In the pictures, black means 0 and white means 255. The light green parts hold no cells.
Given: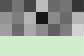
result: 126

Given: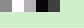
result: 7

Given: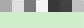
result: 67

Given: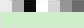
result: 150

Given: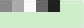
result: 104

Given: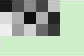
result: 105

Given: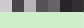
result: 38

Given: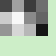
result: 183

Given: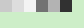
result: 179
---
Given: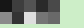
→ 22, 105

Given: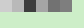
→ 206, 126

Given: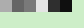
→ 173, 15

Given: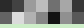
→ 42, 88

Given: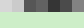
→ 215, 130

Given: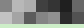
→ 132, 82

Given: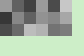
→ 155, 124

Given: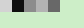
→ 211, 104

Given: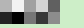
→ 181, 140
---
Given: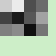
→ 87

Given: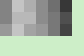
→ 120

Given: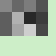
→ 40

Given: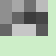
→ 60

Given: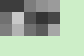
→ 52

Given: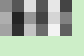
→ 213

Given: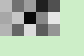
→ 136

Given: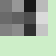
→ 78
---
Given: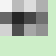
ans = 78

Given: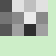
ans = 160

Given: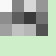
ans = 193

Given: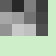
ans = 200

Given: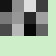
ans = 183

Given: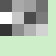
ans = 141

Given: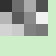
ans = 202
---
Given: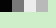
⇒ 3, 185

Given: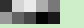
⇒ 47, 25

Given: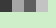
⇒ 57, 195

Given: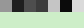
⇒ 151, 218

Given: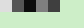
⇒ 222, 63

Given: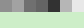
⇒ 143, 232

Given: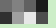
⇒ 108, 77

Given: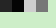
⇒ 37, 119

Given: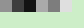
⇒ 146, 223

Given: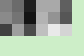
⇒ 128, 212
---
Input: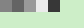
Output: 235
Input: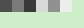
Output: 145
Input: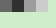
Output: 157
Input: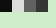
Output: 97
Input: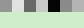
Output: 138
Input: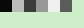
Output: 240
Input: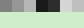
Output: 213
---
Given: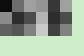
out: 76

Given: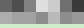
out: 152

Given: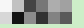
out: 90

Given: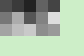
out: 221

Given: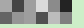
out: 127

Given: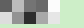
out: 230

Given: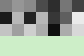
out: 234

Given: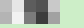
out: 162

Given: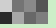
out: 126

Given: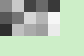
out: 246
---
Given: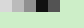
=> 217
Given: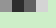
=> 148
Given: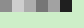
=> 141
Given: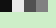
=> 15
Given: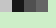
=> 197
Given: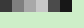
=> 57
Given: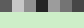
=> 92
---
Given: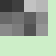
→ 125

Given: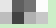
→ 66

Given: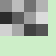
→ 168

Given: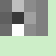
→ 253

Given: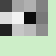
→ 198

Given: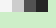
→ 205

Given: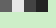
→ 231

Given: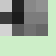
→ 92
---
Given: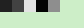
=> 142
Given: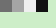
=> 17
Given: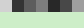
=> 158
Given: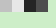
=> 77
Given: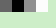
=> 252
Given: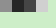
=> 208
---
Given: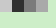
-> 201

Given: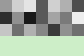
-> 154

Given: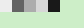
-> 237

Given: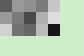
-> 92

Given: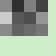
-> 137

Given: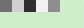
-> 112
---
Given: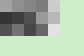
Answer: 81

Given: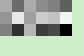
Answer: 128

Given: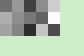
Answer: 162

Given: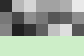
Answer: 132

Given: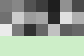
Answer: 235

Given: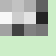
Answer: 161
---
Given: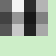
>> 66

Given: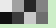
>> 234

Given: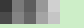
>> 55

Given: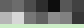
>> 97

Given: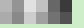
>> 182

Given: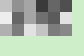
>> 238
